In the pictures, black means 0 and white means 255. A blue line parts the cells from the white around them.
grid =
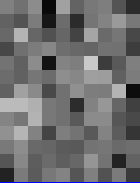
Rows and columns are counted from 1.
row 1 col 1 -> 128
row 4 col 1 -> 71
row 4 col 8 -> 114
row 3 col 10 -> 72
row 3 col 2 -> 180
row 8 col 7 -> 130
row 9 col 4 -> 120
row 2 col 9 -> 154
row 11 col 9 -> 106
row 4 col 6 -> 104
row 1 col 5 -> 161
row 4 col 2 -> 112
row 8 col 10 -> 64
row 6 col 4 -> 108
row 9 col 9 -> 86
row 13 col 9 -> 123
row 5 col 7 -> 201
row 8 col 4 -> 120
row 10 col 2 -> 181
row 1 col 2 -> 113
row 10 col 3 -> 130
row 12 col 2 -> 136
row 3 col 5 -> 102
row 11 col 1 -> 121
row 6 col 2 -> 97
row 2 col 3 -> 124
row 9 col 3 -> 179
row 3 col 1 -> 104
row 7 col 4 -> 73
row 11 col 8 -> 118
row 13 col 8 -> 82
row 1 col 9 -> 84
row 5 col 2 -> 96

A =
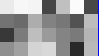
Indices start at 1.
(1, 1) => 234
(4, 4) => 216
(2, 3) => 173
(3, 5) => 132
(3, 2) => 123
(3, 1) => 56
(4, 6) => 41
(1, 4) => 70
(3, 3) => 190

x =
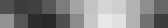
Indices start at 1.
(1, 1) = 80
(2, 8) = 232
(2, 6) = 140
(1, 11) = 142
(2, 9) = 224
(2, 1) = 147

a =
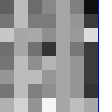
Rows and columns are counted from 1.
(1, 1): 96
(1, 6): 128
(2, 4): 123
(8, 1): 176
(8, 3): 148
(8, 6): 190
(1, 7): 15
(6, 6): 150
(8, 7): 169
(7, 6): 150
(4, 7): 59
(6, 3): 187
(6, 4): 151
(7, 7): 51
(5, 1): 117
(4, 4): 52
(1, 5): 166
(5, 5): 166

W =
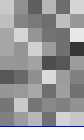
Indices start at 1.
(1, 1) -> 202
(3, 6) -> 233
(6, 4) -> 218
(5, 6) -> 156
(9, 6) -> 199
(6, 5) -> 156
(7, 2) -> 153
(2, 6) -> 152
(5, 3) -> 163
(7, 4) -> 111
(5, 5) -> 87
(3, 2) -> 213
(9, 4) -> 113
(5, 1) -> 151
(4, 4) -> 155

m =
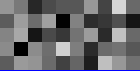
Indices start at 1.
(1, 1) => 149
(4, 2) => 0
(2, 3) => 108
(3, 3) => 21
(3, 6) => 115
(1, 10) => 105
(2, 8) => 55
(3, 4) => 74
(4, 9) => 115
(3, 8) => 42
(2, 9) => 80
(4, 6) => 126
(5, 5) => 65
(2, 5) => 2
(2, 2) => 157

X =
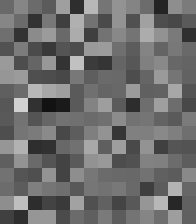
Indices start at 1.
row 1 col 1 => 105
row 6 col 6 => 120
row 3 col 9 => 136
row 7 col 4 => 167
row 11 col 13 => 85
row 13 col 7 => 119
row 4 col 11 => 132
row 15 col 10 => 88
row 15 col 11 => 150
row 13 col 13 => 92
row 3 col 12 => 146
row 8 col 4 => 18
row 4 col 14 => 105
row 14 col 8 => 114
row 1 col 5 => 159
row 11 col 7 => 168
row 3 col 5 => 105
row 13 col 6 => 142
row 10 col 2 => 117
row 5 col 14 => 100
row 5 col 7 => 59
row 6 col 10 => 77
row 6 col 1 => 150
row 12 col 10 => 81
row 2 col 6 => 176
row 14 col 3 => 127
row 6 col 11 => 101
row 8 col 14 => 72
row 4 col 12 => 100
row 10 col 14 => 111
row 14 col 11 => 62
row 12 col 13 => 108
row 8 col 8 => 158
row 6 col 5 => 72
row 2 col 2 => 107
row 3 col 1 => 111
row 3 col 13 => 122
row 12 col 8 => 153
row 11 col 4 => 49

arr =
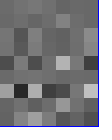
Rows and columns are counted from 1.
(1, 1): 107
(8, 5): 151
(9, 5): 86
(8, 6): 113
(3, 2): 85
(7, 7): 192
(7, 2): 40
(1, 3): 119
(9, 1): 99
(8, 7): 96
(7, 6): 119
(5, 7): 63
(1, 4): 112
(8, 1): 101
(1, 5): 101
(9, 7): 80
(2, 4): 109

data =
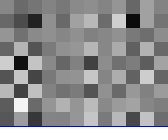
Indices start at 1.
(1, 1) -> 135
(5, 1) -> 206
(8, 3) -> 106
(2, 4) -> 144
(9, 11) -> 194
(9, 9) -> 184
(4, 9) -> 171
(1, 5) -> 120
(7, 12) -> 155
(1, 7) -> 142
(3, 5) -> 134
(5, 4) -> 137
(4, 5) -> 145
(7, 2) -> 66
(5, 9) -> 112
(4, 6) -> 150
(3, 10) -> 121
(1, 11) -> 161
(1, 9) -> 149
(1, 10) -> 103
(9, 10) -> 72
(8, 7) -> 187
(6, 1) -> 84
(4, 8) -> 135
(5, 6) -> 129
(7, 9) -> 105
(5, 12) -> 163
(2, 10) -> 11
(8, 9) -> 155
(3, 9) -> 145
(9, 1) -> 87
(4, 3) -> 84
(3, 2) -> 113

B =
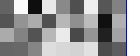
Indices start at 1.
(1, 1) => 99
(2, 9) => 176
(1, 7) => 238
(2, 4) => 80
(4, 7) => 225
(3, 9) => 163
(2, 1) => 84
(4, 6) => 211
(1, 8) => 86
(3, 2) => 131
